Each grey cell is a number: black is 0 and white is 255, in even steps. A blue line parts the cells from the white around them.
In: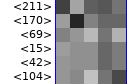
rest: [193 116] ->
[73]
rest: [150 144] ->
[144 103 124]
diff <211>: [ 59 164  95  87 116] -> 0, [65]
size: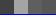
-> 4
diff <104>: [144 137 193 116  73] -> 0, [150]
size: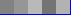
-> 5
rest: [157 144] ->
[144 103 124]

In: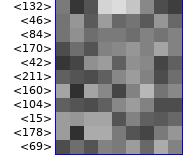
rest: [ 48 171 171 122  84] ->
[ 69 122 150]
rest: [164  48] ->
[164 136  69 130 183 116 136]
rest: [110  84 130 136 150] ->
[130 164 130]
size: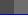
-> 2

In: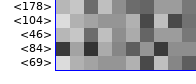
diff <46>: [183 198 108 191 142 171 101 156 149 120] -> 8, [156]
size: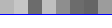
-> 8
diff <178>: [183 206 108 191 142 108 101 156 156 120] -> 1, [198]

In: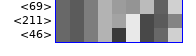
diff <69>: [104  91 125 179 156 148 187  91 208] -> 7, [97]
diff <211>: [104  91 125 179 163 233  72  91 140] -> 8, [132]
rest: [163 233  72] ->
[ 91 132]
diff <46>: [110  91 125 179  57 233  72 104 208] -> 0, [104]
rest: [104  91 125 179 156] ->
[148 187  97 208]
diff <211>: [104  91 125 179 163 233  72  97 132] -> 7, [91]
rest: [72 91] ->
[132]

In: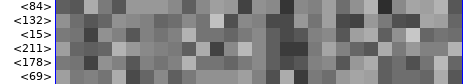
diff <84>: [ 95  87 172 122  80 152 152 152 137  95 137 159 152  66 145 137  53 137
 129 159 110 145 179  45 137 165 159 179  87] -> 4, [87]
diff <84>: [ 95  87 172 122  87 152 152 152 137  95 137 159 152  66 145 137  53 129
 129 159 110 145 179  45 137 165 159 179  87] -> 17, [137]
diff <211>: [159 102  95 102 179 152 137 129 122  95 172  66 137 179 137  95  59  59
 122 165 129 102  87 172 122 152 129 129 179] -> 13, [185]
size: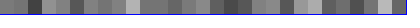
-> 29
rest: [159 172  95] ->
[145 199 102 116 110]

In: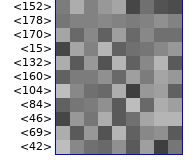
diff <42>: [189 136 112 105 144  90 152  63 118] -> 6, [159]
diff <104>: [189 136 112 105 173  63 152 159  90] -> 8, [97]
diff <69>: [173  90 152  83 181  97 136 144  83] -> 8, [90]
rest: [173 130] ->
[152 165  70 112  83  76]

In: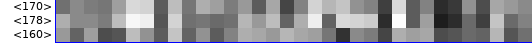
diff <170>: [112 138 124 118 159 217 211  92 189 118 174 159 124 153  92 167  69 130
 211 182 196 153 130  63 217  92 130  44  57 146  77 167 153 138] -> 21, [146]
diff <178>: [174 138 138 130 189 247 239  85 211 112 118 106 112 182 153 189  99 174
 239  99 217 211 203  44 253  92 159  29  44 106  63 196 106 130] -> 3, [124]
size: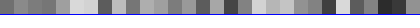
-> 30
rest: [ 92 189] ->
[118 174 159 124 153  92 167  69 130 211 182 196 146 130  63 217  92 130
  44  57 146  77 167 153 138]

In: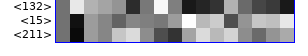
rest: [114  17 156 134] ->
[ 99 134 127 120 156 254 185 204  78 148 198 191 232]
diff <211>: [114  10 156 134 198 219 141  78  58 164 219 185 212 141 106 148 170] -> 8, [51]
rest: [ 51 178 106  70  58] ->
[25]
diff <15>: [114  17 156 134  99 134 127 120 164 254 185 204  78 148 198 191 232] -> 8, [156]
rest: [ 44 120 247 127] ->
[ 25  37  51 178 106  70  58  25]
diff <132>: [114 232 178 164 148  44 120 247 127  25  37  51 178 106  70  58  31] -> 16, [25]
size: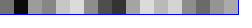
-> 17

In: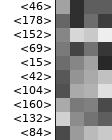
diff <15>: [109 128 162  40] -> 1, [134]
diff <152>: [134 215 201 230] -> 3, [238]
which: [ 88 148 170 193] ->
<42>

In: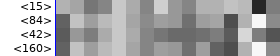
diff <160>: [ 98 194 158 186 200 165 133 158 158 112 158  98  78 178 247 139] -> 8, [152]
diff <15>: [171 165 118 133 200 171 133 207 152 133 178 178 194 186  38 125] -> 0, [178]
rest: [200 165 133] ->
[158 152 112 158  98  78 178 247 139]
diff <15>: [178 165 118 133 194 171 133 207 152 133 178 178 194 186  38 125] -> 4, [200]

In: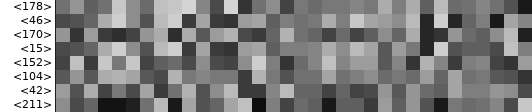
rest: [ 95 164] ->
[126 126 149 141  74]
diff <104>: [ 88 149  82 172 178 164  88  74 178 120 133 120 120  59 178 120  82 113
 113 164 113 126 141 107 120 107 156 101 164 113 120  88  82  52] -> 2, [88]

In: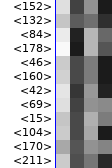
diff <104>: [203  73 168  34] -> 3, [27]
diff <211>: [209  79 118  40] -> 0, [203]
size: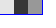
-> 3
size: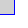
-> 1
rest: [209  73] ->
[124  27]
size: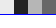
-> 4
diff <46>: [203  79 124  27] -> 1, [73]

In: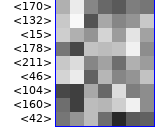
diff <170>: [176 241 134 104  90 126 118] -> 1, [235]
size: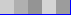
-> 5
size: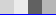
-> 4
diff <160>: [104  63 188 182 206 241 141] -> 0, [110]

